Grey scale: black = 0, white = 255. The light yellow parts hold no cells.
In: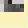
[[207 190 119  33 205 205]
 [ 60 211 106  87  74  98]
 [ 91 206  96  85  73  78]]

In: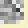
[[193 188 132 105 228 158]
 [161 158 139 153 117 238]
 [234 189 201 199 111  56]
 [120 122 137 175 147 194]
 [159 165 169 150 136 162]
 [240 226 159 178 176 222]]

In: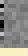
[[133 179 120 143 139 136 142]
 [122   4 137 112 114 135 117]
 [112 183 137 143 136 130 113]
 [137  78 131 125 153 130 129]
 [130 135 116 135 142 122 123]
 [146  18 124 115 114 142 132]
 [142   0 132 112 132 147 130]
 [123  69 133 124 144 142 129]
 [136 193 144 145 126 129 148]
 [148  81 123 126 134 117 133]
 [110 116 133 132 113 113 136]
 [128 143 123 136 123 133 133]]

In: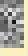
[[109 105 134 128 142 101]
 [153 150 166 114  96 141]
 [179 193 132 229 166 210]
 [115  77 211  64 226 136]
 [140 128 103 199 142 114]
 [228 105  73 180  21 210]
 [117  98  98 166 164 127]
 [193 101  98 141  84 183]
 [118 200 150 190 127 143]
 [ 98 173 204  96 161 148]
 [204 152 101 135 120 155]
 [126 183 150 170 151 155]]

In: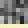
[[ 67 148 124 142  95  45 128]
 [ 94 148 104 138  88  62  61]
 [138  78  97 130 100 168 134]
 [151  92  78  95  49 105 110]
 [140 193 107 167  87 106  39]
 [129 179  86 176  96 152  30]]

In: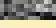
[[ 61 123  38  63 138 133 129 124  83 138 102 117 207 168]
 [164 151  90 115 117  82  62 155 131 108 204 171 121  98]
 [159 138  78 103 138  86  77  97  99 127 184 169 197 149]
 [114  94  17  73  55 128 142  99  51  40   6  76  35  32]
 [  6  50 129  94  91  81  56  94 149 147 131  39  19  22]]
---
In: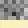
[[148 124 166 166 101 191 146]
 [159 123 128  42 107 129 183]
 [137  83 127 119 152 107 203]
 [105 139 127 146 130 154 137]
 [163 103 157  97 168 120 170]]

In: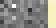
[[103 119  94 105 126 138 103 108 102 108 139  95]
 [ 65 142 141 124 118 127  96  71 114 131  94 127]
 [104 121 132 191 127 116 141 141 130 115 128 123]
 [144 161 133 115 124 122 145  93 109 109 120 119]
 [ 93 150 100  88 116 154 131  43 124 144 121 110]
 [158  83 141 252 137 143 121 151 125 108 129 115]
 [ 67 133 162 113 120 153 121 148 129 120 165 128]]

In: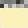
[[ 56 216 144 203 166 189 143]
 [134 117 120 129  52 100 186]]

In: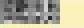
[[147 192 204 148 161 142 118 145 127  99 180 100 190 156 145]
 [142  99  77 118  87  82  81 137 135  69 134 185  37 146 109]
 [139 139 120 128 129 132 192 145 163 208 149 166 167 149 158]
 [131  87  84 144  39  73 127 143 145  97 123 212  81 141 120]
 [124 109 121 125  69  65  59 127 123  81 116 207  49  93 133]
 [122 109  70 107  73  58 111 136 132 112 145 201 105 146 156]]

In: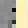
[[145 151 114 193]
 [133 139 123  43]
 [134 146 141 136]
 [141 141 136 140]
 [138 139 140   9]
 [140 139 140 145]
 [148 140 141 136]]

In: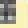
[[121 112 125 129]
 [182  98 194 155]
 [103  55 107  88]
 [120  85 107 103]
 [185  94 146 157]
 [ 84  98  81  88]]

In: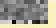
[[202 205 211  10 179 176  92 224  46  26 111  62]
 [126 106 160 134 100 104 133 123 120 116 167 146]
 [101 110 123 102  78 105 145 124 119 108 119 158]
 [150  79 131 137 104  89 117 116 149 132 137 110]
 [134 108 123 127 143 138 147 111 125 114 170 162]
 [109 134 151 159 119 136  87  91  98 173  80 132]]

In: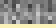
[[123 185 154  87 200 119 117  61 134 174 107 122  86 133]
 [128 181 130 198 126 148 133 159 141 177 112 129 191 136]
 [155 175 145 141 104 144 173 150 131 199 141 160 149 158]
 [123 117 152  94 161 137 145  97 130 169 122 123  79 114]
 [105 155 124  72 192 124 127  66 120 162 100 126  89 119]
 [133  80 130  81  94 127 120 136 119 120 118 126  86 137]]
